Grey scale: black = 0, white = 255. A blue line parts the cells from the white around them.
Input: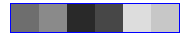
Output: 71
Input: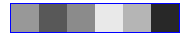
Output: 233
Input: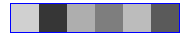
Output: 126
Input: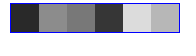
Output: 54
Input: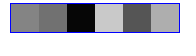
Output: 201
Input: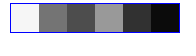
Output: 153
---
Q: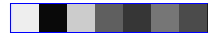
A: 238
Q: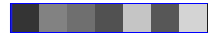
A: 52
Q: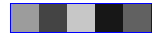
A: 156
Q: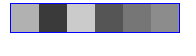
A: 177
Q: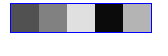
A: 81
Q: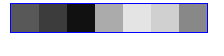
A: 88
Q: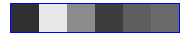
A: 48
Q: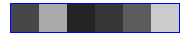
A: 71
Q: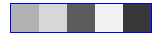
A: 178
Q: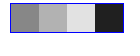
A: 135
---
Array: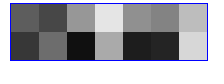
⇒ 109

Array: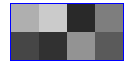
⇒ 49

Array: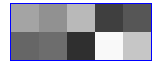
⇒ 109

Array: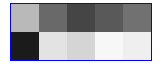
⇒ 227

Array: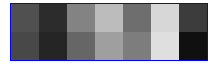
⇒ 37

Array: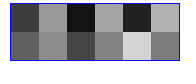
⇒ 140

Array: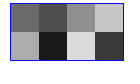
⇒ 25

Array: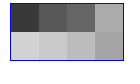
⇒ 202

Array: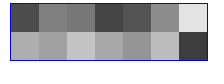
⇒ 161

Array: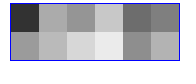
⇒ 186
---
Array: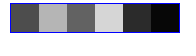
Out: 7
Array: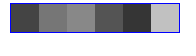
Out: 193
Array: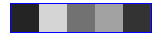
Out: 51
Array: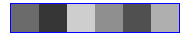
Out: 175
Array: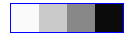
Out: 11
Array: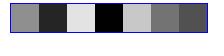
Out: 81
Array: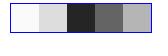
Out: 181
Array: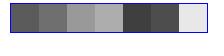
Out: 232
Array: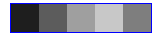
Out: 126
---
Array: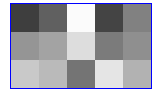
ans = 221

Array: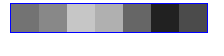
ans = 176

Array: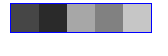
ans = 167

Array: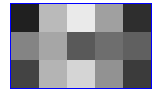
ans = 89

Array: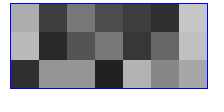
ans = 119

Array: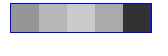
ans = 203
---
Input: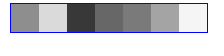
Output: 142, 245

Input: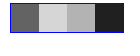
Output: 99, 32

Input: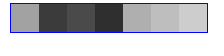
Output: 162, 205

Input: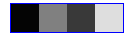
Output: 4, 222

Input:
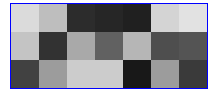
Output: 219, 58

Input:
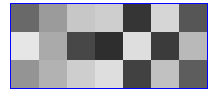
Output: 105, 93

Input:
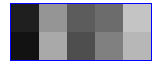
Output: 31, 183

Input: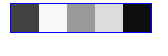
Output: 66, 14
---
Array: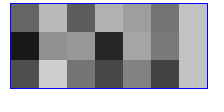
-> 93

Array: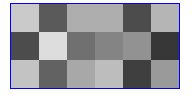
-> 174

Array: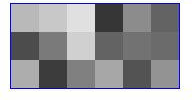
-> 224

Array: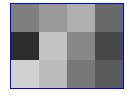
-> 175

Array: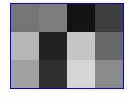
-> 19

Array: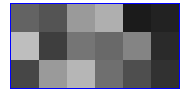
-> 154

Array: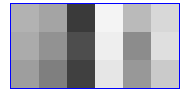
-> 58
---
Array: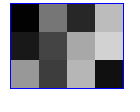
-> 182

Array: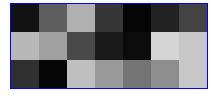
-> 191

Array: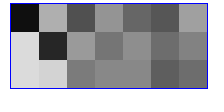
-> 123

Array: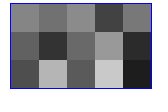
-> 90

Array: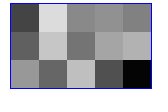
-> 191

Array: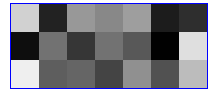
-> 101
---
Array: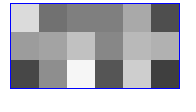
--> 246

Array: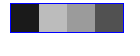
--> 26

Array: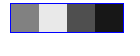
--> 129

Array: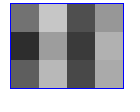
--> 94

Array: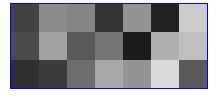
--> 168

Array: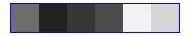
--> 55
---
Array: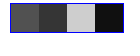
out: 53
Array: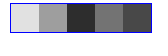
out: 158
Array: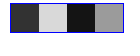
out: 217
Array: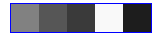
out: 86
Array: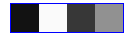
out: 250
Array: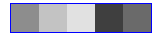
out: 195
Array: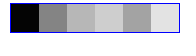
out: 132
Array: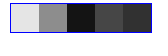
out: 141
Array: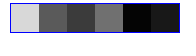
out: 90
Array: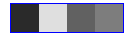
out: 223
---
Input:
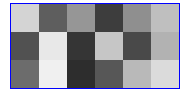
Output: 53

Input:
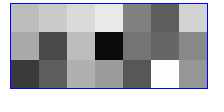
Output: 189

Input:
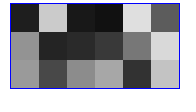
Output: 42

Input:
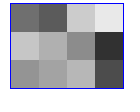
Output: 140

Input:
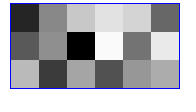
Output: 0

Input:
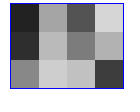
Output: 124

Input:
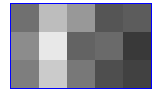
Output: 99
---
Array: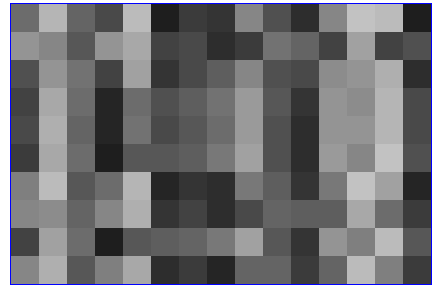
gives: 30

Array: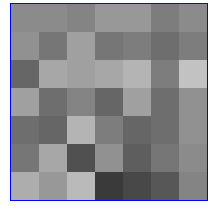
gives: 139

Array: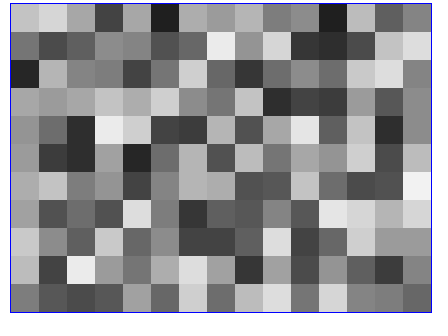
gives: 132

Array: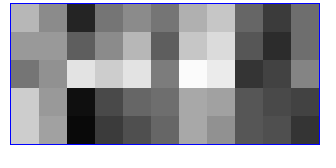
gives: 110

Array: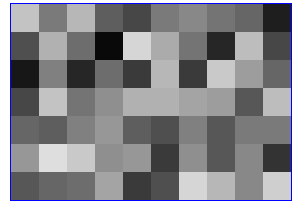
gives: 30

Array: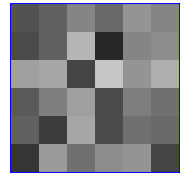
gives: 133
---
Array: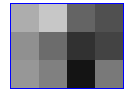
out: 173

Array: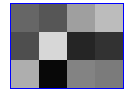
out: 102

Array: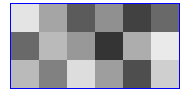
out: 228

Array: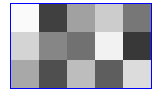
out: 250

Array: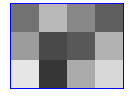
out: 114

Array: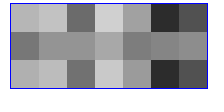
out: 182

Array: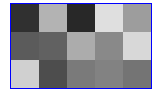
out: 48

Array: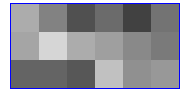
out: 172

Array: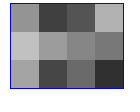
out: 148

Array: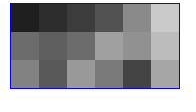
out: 31
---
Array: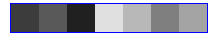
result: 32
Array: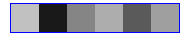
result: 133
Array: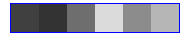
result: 110
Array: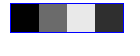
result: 233
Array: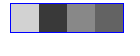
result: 136
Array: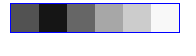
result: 102
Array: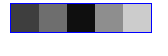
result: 15
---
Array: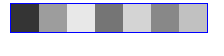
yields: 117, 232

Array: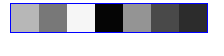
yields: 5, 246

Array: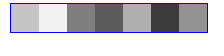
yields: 91, 241

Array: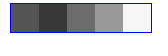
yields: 108, 246

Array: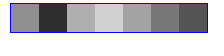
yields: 208, 208

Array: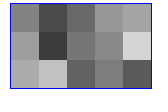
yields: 118, 213

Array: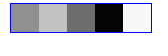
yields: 109, 248

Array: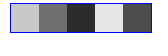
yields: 44, 231
